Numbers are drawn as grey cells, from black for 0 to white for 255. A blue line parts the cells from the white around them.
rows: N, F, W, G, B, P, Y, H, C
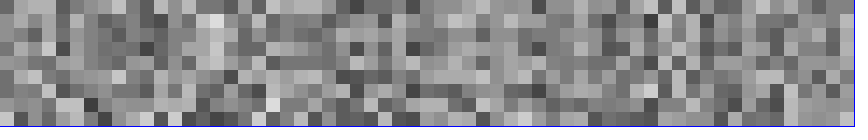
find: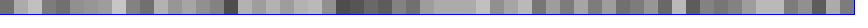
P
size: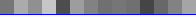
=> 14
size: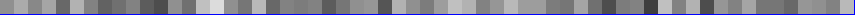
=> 61
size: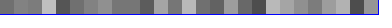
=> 27
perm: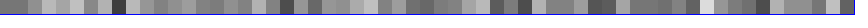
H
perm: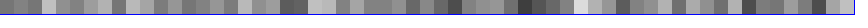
F
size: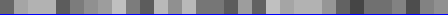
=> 32

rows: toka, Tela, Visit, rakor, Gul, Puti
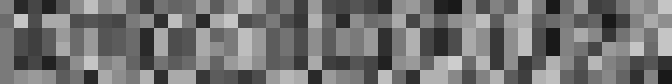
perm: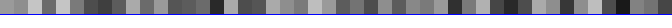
rakor
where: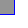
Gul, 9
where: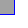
Tela, 37

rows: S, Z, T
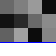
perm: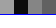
T
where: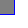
S, 2
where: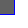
T, 1

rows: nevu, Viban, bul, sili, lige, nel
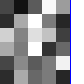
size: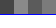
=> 4
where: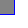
bul, 2
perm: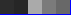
nel
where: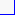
nevu, 4

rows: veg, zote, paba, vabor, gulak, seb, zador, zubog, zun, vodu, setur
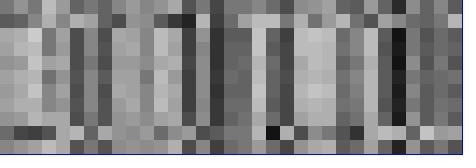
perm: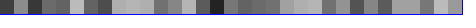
seb
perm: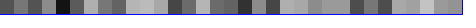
gulak
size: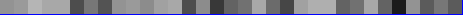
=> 33
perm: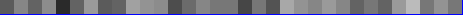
veg
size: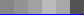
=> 6
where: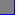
zador, 26

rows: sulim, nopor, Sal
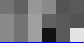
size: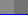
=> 2
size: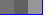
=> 3
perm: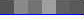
nopor

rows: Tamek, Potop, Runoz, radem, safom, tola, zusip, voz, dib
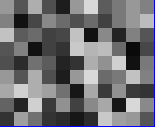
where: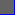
voz, 1
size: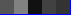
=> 5

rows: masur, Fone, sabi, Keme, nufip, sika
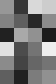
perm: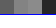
Fone
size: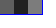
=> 3
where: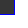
masur, 2
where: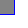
Fone, 1

